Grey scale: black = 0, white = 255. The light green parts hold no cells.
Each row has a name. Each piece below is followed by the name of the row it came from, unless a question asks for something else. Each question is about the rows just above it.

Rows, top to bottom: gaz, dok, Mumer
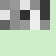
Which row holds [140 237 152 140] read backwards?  Mumer
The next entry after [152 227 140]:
[56]
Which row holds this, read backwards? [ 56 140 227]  gaz
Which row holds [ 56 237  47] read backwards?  dok
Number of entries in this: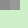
2
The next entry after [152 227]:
[140]
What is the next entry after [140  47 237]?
[56]

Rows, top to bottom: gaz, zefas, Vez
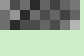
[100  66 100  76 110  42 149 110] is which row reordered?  zefas
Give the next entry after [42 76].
[76]
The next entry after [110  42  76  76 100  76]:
[119]
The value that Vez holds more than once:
[76]
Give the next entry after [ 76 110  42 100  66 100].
[119]
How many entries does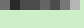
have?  8
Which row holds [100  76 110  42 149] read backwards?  zefas

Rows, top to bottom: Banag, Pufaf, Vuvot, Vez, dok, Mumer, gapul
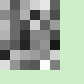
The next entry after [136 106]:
[178]
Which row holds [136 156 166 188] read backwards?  Mumer
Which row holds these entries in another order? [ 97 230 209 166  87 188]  Banag
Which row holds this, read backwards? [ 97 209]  Vuvot
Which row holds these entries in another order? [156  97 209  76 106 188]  Vuvot
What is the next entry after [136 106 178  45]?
[166]
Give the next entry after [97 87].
[251]

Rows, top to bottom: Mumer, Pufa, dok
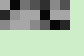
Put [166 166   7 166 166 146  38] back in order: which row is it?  Pufa
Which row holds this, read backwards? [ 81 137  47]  Mumer
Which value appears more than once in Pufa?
[166]
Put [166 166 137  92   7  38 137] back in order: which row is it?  dok
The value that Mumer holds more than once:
[81]
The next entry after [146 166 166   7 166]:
[166]
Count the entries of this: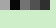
5

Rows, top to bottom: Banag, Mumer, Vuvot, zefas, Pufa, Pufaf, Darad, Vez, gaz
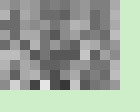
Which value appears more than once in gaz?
[151]
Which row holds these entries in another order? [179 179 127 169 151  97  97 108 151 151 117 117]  Darad
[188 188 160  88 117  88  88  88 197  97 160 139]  Pufaf
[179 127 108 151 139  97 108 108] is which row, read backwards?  Mumer
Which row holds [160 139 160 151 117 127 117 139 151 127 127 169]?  Banag

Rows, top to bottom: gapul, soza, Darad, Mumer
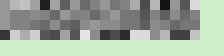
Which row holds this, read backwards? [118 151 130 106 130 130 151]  soza
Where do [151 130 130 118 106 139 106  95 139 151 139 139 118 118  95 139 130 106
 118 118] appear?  Darad

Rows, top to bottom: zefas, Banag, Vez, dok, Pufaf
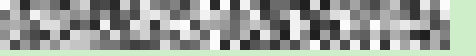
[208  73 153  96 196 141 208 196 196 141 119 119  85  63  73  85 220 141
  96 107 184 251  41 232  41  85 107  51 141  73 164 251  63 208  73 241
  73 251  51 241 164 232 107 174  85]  Pufaf
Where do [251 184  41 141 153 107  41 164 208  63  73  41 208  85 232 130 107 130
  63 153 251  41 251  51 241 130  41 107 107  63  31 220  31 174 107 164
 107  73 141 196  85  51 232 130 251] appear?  zefas
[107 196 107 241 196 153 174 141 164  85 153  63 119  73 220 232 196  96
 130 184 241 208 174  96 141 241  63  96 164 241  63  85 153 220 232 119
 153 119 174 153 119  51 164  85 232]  Banag
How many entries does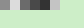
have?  6

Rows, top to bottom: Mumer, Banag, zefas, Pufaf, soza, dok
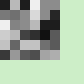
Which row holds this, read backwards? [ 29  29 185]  zefas
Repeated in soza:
[194]
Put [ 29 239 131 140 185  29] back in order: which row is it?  zefas

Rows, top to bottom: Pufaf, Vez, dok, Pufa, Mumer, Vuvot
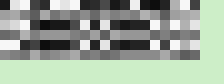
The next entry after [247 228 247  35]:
[44]
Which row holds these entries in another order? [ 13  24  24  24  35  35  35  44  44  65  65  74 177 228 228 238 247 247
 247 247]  Mumer
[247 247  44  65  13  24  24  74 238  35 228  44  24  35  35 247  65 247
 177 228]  Mumer
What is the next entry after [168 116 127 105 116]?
[139]
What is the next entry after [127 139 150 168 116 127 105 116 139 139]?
[139]
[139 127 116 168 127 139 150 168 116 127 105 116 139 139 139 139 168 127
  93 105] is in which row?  Vuvot

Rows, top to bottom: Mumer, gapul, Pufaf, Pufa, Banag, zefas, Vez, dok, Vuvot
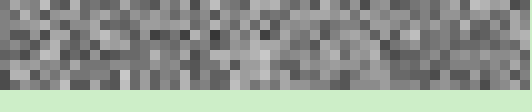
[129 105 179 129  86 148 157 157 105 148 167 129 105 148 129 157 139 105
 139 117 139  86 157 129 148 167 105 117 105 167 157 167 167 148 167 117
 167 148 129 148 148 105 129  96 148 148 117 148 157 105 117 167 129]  gapul
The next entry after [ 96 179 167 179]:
[129]
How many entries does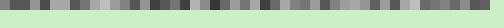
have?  49

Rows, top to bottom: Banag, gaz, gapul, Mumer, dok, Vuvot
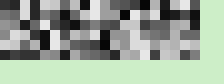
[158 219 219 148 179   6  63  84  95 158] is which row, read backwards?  dok
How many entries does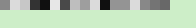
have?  17
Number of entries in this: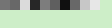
10
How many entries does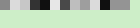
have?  13
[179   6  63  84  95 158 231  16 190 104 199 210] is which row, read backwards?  Banag
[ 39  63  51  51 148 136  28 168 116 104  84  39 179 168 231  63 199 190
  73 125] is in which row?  Vuvot
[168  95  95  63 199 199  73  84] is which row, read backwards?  gapul

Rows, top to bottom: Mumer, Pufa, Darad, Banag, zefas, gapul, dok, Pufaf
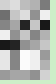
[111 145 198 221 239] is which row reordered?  Pufa
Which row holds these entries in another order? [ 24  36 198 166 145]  zefas
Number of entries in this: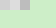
3

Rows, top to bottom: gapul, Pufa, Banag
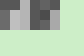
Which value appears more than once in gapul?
[87]
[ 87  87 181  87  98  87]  gapul
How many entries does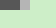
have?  3
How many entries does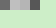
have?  4

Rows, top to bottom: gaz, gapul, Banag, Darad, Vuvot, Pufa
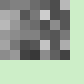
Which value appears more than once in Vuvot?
[86]
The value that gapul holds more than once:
[86]
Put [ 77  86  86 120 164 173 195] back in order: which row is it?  Vuvot

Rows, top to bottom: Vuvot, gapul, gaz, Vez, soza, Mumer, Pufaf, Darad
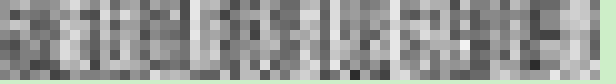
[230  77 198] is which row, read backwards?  gapul
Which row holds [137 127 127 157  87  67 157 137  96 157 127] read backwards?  Darad
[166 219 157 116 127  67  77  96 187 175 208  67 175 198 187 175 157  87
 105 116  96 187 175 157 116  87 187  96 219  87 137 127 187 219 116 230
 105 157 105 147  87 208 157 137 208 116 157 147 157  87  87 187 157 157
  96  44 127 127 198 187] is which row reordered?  Pufaf
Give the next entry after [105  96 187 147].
[96]
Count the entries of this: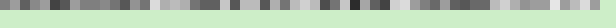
60

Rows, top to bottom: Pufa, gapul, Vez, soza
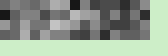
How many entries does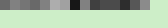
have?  15
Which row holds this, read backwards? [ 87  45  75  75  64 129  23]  Pufa
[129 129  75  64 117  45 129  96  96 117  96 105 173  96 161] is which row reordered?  soza
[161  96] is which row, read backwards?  soza
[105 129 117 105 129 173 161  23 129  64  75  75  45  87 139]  Pufa
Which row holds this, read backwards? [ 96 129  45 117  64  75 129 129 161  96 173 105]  soza
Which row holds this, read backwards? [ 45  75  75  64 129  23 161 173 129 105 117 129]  Pufa

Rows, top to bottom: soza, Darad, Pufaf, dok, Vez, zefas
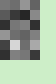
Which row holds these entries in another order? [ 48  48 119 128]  Pufaf
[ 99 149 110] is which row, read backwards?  soza
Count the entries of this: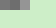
3
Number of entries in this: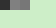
3
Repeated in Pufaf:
[48]
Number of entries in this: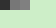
3
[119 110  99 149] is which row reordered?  soza

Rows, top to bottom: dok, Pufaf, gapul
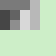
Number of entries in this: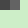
2
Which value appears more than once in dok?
[122]

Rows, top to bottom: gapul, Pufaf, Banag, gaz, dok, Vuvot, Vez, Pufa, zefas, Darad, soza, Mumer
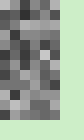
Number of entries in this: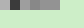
6
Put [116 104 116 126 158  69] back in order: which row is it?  Mumer
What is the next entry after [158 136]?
[147]
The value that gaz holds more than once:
[136]

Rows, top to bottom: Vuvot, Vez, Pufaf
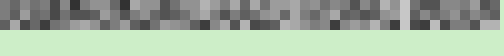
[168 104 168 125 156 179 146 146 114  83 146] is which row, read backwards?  Vuvot
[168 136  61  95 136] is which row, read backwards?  Pufaf
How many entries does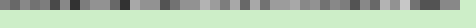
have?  46

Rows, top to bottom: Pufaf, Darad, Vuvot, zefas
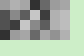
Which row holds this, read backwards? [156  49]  zefas
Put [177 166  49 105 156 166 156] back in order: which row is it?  Pufaf
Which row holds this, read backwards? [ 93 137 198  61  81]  Vuvot
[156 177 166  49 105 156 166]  Pufaf
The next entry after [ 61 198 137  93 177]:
[189]
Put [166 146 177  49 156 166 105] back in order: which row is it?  zefas

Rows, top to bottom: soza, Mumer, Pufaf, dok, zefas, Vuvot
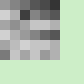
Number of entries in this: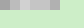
6
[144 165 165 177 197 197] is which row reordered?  Pufaf
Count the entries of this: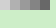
5
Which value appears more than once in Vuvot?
[197]

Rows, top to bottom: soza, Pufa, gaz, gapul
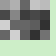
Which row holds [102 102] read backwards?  gaz
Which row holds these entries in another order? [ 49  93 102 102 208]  gaz
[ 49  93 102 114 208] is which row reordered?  gapul
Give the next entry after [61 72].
[61]

